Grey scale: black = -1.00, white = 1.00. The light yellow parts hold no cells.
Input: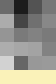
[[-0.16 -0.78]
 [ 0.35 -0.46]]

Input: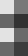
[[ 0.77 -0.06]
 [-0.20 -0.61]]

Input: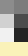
[[ 0.10 -0.03]
 [ 0.64 -0.40]]

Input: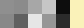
[[ 0.12  0.09]
 [ 0.07 -0.25]]

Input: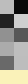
[[ 0.48 -0.93]
 [-0.74  0.62]]

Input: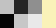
[[ 0.52 -0.71]
 [-0.95  0.56]]
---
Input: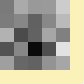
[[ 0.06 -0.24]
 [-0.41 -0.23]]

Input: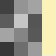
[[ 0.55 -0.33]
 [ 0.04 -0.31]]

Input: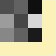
[[-0.45  0.69]
 [-0.24 -0.80]]

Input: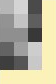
[[ 0.53 -0.26]
 [ 0.12 -0.56]]

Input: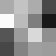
[[ 0.47 -0.01]
 [ 0.22  0.70]]

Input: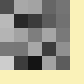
[[-0.69 -0.54]
 [ 0.28 -0.01]]
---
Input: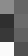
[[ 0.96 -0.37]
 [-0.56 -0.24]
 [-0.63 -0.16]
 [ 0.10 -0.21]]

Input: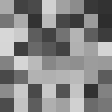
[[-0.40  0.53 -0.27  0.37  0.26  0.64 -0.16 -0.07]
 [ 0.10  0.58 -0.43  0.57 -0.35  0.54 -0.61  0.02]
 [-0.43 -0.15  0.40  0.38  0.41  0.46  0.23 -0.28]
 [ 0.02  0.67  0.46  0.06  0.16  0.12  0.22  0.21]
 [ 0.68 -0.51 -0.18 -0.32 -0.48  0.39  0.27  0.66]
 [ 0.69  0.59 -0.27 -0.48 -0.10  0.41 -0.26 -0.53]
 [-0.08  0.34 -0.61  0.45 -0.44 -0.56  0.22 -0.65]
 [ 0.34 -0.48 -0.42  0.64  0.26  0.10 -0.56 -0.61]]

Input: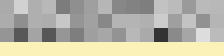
[[ 0.17 -0.31  0.29 -0.32  0.18 -0.01  0.25  0.31  0.15  0.44  0.33 -0.60
   0.08  0.30  0.73  0.47]
 [ 0.35  0.12  0.37  0.36  0.56  0.17  0.26  0.07  0.41  0.41  0.38  0.60
   0.25  0.53  0.14  0.42]
 [ 0.33  0.64  0.37  0.44 -0.03  0.12  0.25  0.43  0.06  0.02 -0.01  0.52
   0.47  0.21  0.46  0.44]]

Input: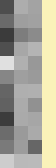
[[ 0.61  0.45  0.46]
 [-0.04  0.22 -0.20]
 [-0.15  0.21  0.33]
 [-0.53  0.33  0.30]
 [-0.24  0.34  0.14]
 [-0.21  0.37  0.38]
 [ 0.05  0.25  0.21]
 [ 0.76  0.38  0.19]
 [-0.38  0.31  0.41]
 [-0.54 -0.02  0.09]
 [-0.17  0.24  0.26]
 [-0.39  0.36  0.28]]

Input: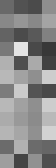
[[ 0.24 -0.47  0.14 -0.39]
 [-0.16  0.39 -0.16 -0.20]
 [ 0.42  0.30  0.13  0.65]
 [ 0.34  0.20  0.09  0.45]
 [ 0.44  0.26  0.12  0.61]
 [-0.03  0.59 -0.34 -0.43]
 [ 0.44  0.27  0.12  0.61]
 [ 0.39 -0.38  0.33 -0.49]
 [-0.05  0.78 -0.43 -0.56]
 [-0.22 -0.41 -0.30  0.01]
 [ 0.07  0.18  0.07  0.29]
 [-0.18 -0.36 -0.41  0.11]]

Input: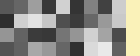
[[-0.35 -0.24  0.32  0.19 -0.20 -0.62  0.71  0.83 -0.24]
 [ 0.17 -0.22 -0.54 -0.56 -0.08  0.17  0.64  0.29 -0.41]
 [-0.64  0.63  0.77  0.55 -0.38 -0.54 -0.19  0.20  0.58]
 [-0.31 -0.20  0.24 -0.56  0.64 -0.59  0.01 -0.49  0.61]]

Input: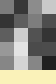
[[ 0.05  0.66  0.05 -0.75]
 [ 0.19  0.78 -0.41 -0.40]
 [-0.26  0.61 -0.36 -0.59]
 [-0.59 -0.26 -0.02 -0.39]
 [-0.03 -0.57  0.10  0.58]]
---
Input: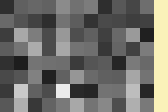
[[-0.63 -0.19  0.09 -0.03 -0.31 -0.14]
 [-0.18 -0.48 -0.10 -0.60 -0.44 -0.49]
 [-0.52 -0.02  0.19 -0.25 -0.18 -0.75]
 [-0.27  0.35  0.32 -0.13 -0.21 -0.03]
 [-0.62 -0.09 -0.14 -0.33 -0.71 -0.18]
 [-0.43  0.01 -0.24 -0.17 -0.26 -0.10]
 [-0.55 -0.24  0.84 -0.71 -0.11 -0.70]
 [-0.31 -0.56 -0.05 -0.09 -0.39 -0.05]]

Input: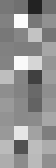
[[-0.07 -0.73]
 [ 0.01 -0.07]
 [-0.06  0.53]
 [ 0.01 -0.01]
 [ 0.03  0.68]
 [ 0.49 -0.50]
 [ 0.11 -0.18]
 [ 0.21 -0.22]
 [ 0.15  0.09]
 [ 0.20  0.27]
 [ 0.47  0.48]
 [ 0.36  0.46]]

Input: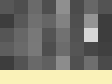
[[-0.32 -0.17  0.12 -0.19]
 [-0.52 -0.12  0.02  0.16]
 [-0.33 -0.06 -0.11  0.69]
 [-0.26 -0.05 -0.15 -0.44]
 [-0.52 -0.18  0.10 -0.14]]

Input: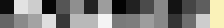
[[-0.90  0.61 -0.33 -0.73 -0.98 -0.41 -0.85 -0.26]
 [-0.21  0.28 -0.57  0.45 -0.04  0.23 -0.59  0.61]]

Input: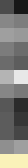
[[-0.40]
 [ 0.06]
 [ 0.25]
 [-0.03]
 [-0.16]
 [ 0.41]
 [ 0.05]
 [-0.32]
 [-0.28]
 [-0.28]
 [ 0.12]]

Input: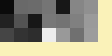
[[-0.91 -0.16 -0.82  0.13]
 [-0.73 -0.82 -0.10  0.21]
 [-0.46 -0.65  0.20  0.22]]

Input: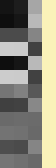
[[-0.84  0.30]
 [-0.89  0.45]
 [-0.41  0.04]
 [ 0.60 -0.49]
 [-0.89  0.45]
 [ 0.60 -0.49]
 [-0.08 -0.31]
 [-0.50  0.07]
 [-0.17 -0.16]
 [-0.10 -0.18]
 [-0.39  0.04]
 [-0.08 -0.18]]
